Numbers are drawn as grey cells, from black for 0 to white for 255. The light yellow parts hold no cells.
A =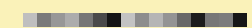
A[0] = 191
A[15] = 22
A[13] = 119
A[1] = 122
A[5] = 74

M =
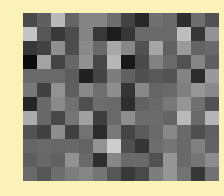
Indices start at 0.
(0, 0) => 74
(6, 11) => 149
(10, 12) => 117
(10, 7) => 105
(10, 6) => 135
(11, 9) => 125
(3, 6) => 183
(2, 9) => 165
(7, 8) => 108
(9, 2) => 103
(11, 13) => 113
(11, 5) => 117
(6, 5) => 108
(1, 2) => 57
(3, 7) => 24
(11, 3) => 124
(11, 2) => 110
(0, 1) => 95
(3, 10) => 105
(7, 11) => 185
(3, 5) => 71
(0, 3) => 101
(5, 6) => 142
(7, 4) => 160
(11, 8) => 73
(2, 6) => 167
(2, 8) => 81
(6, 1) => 105
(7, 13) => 180
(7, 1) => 103
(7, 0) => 172
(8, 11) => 105
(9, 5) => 146
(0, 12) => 110
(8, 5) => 43
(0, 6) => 110
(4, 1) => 105

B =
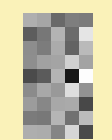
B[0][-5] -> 175
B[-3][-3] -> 168
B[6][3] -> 170
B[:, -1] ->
[123, 229, 186, 163, 253, 146, 72, 188, 74]
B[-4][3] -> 222
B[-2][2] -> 181
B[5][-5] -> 139
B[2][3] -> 99
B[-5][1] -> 91
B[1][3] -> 107

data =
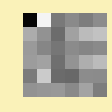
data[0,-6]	6
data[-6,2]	121
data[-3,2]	111
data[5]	[146, 150, 152, 137, 163, 125]
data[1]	[172, 146, 108, 161, 187, 194]
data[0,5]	140
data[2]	[154, 134, 118, 139, 133, 138]

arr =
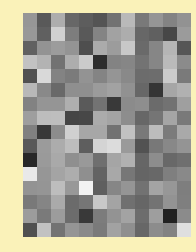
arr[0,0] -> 150
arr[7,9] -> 117
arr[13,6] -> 164
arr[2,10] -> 181
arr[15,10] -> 130
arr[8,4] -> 167
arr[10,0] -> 40
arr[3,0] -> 194
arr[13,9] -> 115
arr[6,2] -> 149
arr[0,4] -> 93
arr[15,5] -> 122
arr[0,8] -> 121
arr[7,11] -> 121
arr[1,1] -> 96
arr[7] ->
[158, 189, 190, 69, 71, 171, 164, 141, 103, 117, 165, 121]
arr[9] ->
[89, 155, 172, 189, 94, 212, 220, 154, 82, 120, 136, 148]
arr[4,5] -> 132
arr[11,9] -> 104
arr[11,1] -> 150
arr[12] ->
[147, 149, 189, 152, 242, 95, 134, 149, 114, 164, 151, 126]
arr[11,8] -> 101
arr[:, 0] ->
[150, 152, 97, 194, 81, 184, 130, 158, 128, 89, 40, 233, 147, 121, 156, 80]
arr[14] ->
[156, 122, 156, 108, 57, 124, 147, 163, 109, 158, 33, 139]
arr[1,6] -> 162
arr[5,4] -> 143
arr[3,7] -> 134
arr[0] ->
[150, 89, 173, 103, 93, 84, 114, 185, 121, 149, 131, 146]
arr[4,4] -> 147
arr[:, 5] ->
[84, 132, 171, 45, 132, 155, 115, 171, 167, 212, 111, 99, 95, 200, 124, 122]
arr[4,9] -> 109
